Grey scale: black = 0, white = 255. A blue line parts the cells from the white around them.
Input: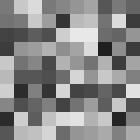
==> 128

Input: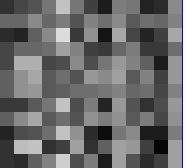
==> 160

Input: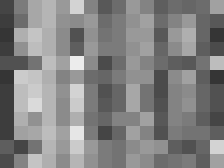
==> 211

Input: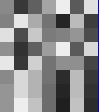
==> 50

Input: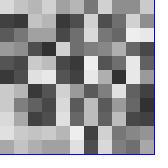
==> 148

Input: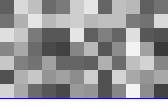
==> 168
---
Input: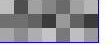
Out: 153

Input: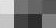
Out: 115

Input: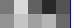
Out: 97

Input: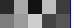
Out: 18

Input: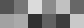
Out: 140

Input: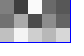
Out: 75

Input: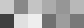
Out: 171

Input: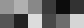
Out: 58
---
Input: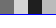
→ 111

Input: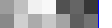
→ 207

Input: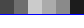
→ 138

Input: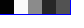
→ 82

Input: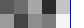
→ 167

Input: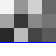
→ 187
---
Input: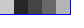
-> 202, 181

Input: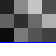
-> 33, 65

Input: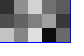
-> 49, 105

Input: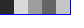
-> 41, 198

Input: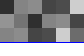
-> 47, 108

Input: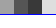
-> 162, 222

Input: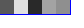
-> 88, 143

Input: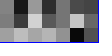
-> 131, 81

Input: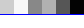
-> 206, 3

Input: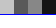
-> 197, 20
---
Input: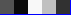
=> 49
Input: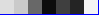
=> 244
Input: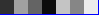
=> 236
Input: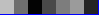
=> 37
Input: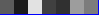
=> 124
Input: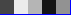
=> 146
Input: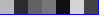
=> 66
